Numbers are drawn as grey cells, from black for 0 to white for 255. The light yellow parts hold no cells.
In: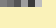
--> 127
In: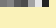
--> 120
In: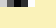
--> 209
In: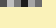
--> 81
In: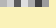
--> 182
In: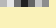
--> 184
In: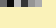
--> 109
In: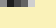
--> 142
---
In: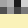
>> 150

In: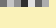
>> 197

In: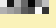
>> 160

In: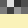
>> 62

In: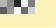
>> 151

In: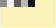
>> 243

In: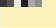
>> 85
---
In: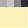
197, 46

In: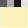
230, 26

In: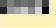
210, 8

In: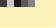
201, 30

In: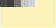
212, 63

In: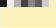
236, 25

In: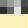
224, 45
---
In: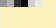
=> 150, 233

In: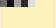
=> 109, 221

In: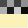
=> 74, 11

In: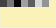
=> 66, 147

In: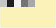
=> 198, 168

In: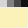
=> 214, 17
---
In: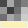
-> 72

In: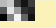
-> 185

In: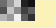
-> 109

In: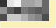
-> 51

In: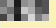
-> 112

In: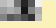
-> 188

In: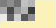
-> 125

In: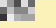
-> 221

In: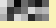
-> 227

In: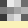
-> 71
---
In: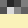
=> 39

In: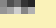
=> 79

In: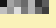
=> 164

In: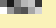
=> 26

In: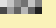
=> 196

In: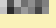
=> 82

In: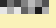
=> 114

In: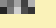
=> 104

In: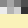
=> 165
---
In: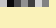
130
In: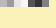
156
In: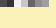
142
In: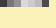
147
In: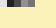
116
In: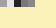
136
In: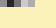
145
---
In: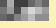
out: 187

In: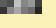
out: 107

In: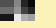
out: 66

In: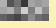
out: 192

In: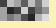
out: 109

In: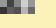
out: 180

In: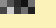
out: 111

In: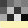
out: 52
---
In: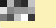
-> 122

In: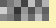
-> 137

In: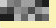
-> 29

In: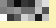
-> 250

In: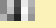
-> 179

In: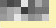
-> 155
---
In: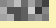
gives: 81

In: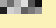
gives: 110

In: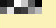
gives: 33

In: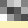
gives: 62

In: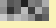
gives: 50

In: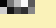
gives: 121

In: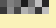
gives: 127

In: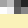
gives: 188

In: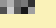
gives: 176
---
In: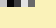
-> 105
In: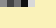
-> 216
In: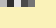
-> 117
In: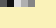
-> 133
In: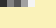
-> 244
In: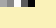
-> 6
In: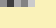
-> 203
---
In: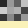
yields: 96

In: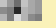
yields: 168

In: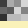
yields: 143

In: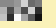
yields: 107

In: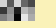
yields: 103

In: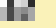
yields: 209

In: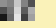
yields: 130
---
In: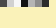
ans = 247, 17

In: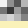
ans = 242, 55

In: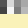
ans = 245, 67

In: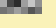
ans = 198, 44

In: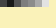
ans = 226, 25

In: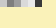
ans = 233, 57

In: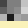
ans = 210, 29

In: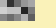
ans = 208, 36
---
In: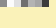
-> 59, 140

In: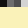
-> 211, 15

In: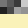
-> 203, 32

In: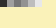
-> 232, 46

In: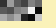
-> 103, 171

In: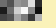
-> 43, 68

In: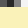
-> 244, 87

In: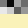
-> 108, 232
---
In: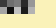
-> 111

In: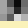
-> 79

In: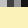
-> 65

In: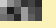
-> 143

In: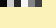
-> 206

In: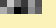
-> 199

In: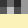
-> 107

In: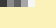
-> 138
